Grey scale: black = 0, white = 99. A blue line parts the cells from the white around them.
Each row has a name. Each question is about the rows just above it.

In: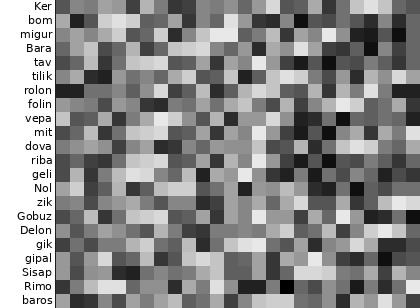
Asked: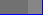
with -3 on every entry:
[41, 41, 49]
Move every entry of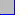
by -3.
[70]
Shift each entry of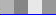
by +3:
[73, 55, 93, 62]
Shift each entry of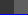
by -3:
[18, 34]
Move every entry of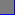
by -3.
[45]

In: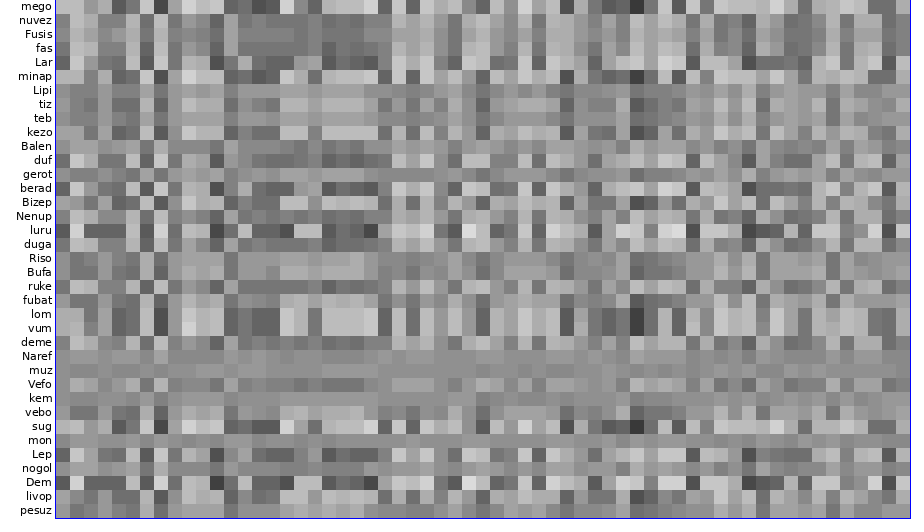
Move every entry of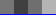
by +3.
[49, 28, 46, 73]
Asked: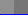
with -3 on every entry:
[53, 43]
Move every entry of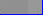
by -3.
[53, 53, 56]
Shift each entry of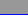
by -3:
[56, 56]
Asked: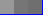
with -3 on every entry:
[56, 43, 40]

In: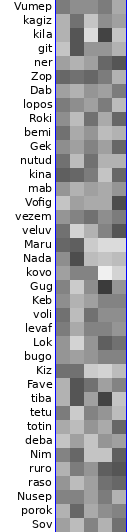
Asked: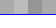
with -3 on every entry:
[63, 70, 55, 63]
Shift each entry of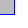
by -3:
[70]
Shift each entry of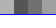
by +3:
[72, 36, 47, 65]
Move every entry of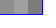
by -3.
[52, 59, 45]
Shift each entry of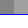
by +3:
[54, 65]

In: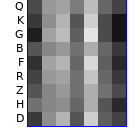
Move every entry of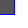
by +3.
[36]
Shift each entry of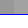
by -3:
[56, 60]

